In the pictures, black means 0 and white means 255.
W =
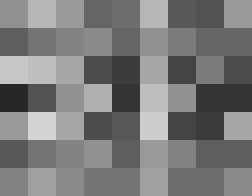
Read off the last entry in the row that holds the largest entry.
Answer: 167
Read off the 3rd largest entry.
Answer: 198
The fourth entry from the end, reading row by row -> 160
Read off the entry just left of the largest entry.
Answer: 153
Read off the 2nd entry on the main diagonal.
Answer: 116
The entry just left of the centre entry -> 175
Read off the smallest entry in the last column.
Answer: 53
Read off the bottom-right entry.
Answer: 138
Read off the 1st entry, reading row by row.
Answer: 145
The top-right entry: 153
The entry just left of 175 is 145
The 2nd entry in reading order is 182
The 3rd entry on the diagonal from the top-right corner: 68
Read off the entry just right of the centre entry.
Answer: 190
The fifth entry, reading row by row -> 109
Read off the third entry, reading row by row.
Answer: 153
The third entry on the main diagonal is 167

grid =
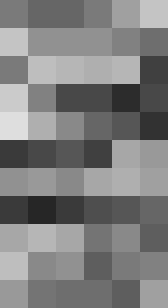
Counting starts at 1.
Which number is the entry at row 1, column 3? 102
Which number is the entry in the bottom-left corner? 153
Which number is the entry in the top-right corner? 196
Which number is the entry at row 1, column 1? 122
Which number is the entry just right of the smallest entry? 58
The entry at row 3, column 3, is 182
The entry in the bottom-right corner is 160
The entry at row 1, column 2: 102
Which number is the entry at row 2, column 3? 145
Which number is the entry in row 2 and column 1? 196
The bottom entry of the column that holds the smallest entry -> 116
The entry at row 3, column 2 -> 190

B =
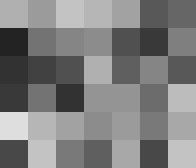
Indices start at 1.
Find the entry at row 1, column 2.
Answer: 155
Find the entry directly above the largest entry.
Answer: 57
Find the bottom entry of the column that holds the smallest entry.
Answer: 72
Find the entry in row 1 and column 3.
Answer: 195
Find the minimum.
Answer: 35
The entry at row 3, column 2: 65
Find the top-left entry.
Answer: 176
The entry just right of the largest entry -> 182
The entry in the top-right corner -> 102

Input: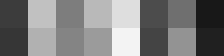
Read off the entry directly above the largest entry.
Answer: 222
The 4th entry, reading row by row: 185
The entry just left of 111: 76
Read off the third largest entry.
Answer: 193
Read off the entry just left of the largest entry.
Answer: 155

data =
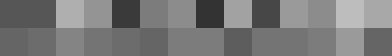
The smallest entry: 51
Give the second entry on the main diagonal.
108
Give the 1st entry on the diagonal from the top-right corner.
168
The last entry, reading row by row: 101
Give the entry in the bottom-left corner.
101
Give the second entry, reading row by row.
86
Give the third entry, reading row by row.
175
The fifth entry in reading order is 58

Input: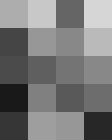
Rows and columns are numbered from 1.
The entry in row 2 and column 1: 69
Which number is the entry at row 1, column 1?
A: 173
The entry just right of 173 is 200
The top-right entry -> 214
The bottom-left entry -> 54

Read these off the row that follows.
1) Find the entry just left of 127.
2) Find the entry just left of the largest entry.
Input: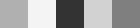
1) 210
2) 176

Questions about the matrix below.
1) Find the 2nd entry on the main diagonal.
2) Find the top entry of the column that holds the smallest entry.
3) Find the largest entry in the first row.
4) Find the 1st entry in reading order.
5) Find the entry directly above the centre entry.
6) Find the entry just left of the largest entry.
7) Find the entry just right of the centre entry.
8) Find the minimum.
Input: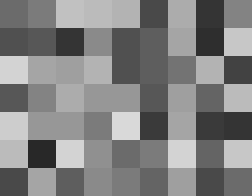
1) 87
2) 123
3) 193
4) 107
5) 80
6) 123
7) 87
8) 40

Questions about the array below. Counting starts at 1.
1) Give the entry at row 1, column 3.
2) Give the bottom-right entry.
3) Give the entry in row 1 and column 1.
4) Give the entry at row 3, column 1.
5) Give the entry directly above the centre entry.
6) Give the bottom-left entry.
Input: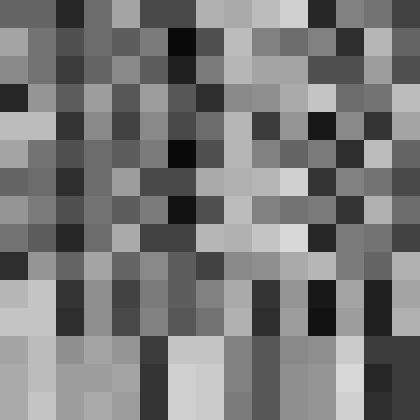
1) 39
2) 60
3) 101
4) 137
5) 170
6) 170

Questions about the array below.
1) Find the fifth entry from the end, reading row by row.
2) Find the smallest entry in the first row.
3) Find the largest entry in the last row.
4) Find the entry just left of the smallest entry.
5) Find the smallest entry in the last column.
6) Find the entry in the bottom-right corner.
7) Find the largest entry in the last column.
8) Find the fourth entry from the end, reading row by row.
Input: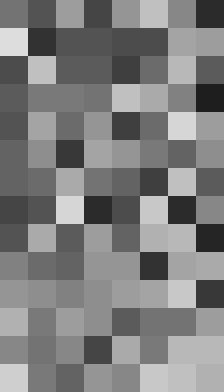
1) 149
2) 43
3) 207
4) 129
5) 30
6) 177
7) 184
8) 135
